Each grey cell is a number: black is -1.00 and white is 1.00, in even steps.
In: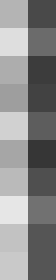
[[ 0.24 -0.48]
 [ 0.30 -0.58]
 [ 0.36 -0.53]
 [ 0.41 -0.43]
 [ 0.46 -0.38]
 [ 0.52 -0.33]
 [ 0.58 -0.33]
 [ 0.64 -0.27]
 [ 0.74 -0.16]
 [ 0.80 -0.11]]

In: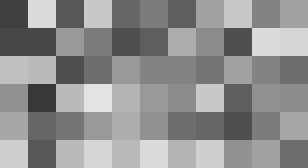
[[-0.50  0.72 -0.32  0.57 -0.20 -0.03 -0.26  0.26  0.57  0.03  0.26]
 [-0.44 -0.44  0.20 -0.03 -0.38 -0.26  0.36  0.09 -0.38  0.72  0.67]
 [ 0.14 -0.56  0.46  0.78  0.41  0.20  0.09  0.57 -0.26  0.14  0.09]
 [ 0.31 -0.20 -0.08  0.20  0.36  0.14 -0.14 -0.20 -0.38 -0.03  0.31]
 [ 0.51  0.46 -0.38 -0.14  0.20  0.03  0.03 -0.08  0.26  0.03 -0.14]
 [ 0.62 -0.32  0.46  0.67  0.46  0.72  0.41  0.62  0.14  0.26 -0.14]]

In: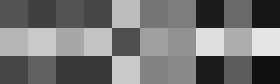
[[-0.45 -0.24 -0.55 -0.55  0.58  0.03  0.08 -0.78 -0.29 -0.88]
 [-0.34 -0.50 -0.34 -0.45  0.48 -0.08 -0.02 -0.78 -0.18 -0.83]
 [ 0.42  0.58  0.31  0.53 -0.39  0.25  0.14  0.74  0.36  0.79]]

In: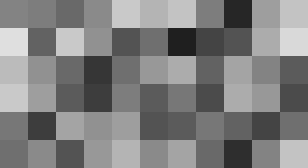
[[-0.13  0.08 -0.35  0.19  0.41  0.08  0.29 -0.18 -0.64  0.03  0.53]
 [-0.07 -0.52  0.29  0.14  0.24 -0.35 -0.29 -0.07 -0.23 -0.47 -0.13]
 [ 0.03 -0.02 -0.18  0.08  0.58  0.41  0.53 -0.02 -0.70  0.24  0.53]
 [ 0.47  0.14 -0.18 -0.58 -0.13  0.19  0.35 -0.23  0.29  0.03 -0.29]
 [ 0.58  0.24 -0.29 -0.52 -0.02 -0.29 -0.07 -0.41  0.35  0.19 -0.41]
 [ 0.75 -0.23  0.58  0.14 -0.35 -0.13 -0.76 -0.47 -0.35  0.35  0.70]]

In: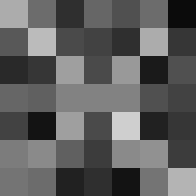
[[-0.68 -0.58  0.25 -0.42  0.20 -0.80 -0.37]
 [-0.48 -0.85  0.25 -0.42  0.62 -0.74 -0.58]
 [-0.31  0.47 -0.42 -0.48 -0.63  0.35 -0.58]
 [-0.20 -0.25  0.02  0.02  0.02 -0.37 -0.48]
 [-0.09 -0.15 -0.74 -0.63 -0.85 -0.09  0.41]
 [-0.03  0.08 -0.25 -0.53  0.08  0.14 -0.53]
 [ 0.35 -0.15 -0.63 -0.20 -0.37 -0.15 -0.91]]

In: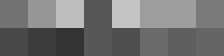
[[-0.43 -0.53 -0.59 -0.32 -0.38 -0.16 -0.26 -0.21]
 [-0.10  0.18  0.49 -0.32  0.54  0.23  0.23 -0.04]]

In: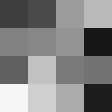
[[-0.51 -0.41  0.22  0.45]
 [-0.25  0.51 -0.04 -0.10]
 [ 0.01  0.06  0.16 -0.83]
 [ 0.93  0.62  0.34 -0.78]]

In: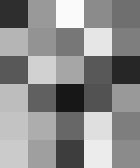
[[-0.64  0.20  0.96  0.09 -0.13]
 [-0.31  0.64  0.30 -0.31 -0.70]
 [ 0.42  0.15 -0.07  0.80 -0.01]
 [ 0.48 -0.25 -0.82 -0.36  0.20]
 [ 0.53  0.36 -0.19  0.75 -0.01]
 [ 0.59  0.25 -0.52  0.85  0.09]]

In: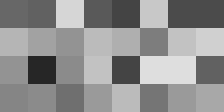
[[-0.19 -0.24  0.68 -0.30 -0.47  0.57 -0.41 -0.41]
 [ 0.04  0.09 -0.13  0.21  0.47 -0.08  0.21  0.32]
 [ 0.15 -0.70  0.09  0.52 -0.47  0.74  0.74 -0.24]
 [ 0.42  0.27  0.15  0.47  0.37 -0.02  0.52  0.63]]
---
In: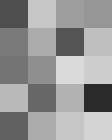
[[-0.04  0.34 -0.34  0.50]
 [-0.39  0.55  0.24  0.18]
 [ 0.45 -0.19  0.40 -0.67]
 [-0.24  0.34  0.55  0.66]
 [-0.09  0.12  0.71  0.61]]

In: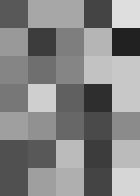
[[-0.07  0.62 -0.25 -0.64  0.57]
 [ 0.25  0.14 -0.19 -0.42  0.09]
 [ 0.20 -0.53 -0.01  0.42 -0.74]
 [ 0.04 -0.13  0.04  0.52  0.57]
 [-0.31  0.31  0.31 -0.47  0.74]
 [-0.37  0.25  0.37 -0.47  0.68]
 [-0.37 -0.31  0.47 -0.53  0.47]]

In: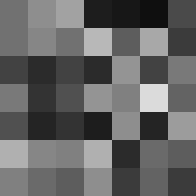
[[-0.37 -0.72 -0.60 -0.77  0.11 -0.72  0.22]
 [-0.48 -0.66 -0.48 -0.66  0.16 -0.48 -0.05]
 [-0.05 -0.60 -0.37  0.16  0.00  0.72 -0.22]
 [ 0.00 -0.17 -0.27  0.11 -0.54 -0.22 -0.54]
 [-0.11  0.05 -0.11  0.44 -0.27  0.32 -0.54]
 [ 0.38  0.05  0.00  0.38 -0.66 -0.17 -0.27]
 [-0.11  0.11  0.27 -0.77 -0.82 -0.88 -0.42]]

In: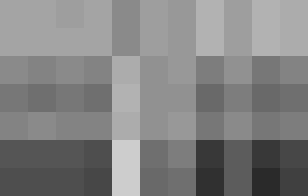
[[-0.39 -0.39 -0.39 -0.44  0.61 -0.18 -0.13 -0.62 -0.28 -0.67 -0.50]
 [-0.33 -0.33 -0.33 -0.39  0.61 -0.13 -0.02 -0.56 -0.28 -0.56 -0.44]
 [-0.07 -0.13 -0.07 -0.13  0.40  0.14  0.14 -0.18 -0.02 -0.18 -0.13]
 [ 0.03  0.08  0.03  0.03  0.35  0.14  0.19 -0.07  0.08 -0.07 -0.02]
 [ 0.08  0.03  0.08  0.03  0.35  0.14  0.19 -0.02  0.14 -0.07  0.03]
 [ 0.29  0.29  0.24  0.29  0.08  0.24  0.19  0.40  0.24  0.40  0.35]
 [ 0.29  0.29  0.29  0.29  0.08  0.24  0.19  0.40  0.24  0.40  0.35]]

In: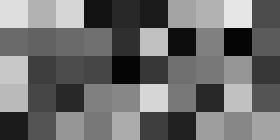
[[ 0.46 -0.45 -0.69  0.00  0.06  0.68 -0.06 -0.69  0.51 -0.34]
 [ 0.57 -0.51 -0.40 -0.45 -0.96 -0.57 -0.12 -0.06  0.18 -0.57]
 [-0.17 -0.23 -0.17 -0.12 -0.63  0.51 -0.90  0.00 -0.96 -0.29]
 [-0.79 -0.34  0.18 -0.06  0.35 -0.51 -0.74  0.24  0.06  0.29]
 [ 0.74  0.40  0.68 -0.85 -0.69 -0.79  0.29  0.40  0.80 -0.40]]

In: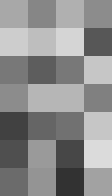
[[-0.16  0.16 -0.61  0.27]
 [-0.38  0.21 -0.44  0.72]
 [-0.49 -0.21 -0.11  0.55]
 [-0.06 -0.27 -0.06  0.55]
 [ 0.32  0.05  0.38  0.10]
 [ 0.10  0.43  0.43  0.00]
 [ 0.61  0.49  0.67 -0.32]]
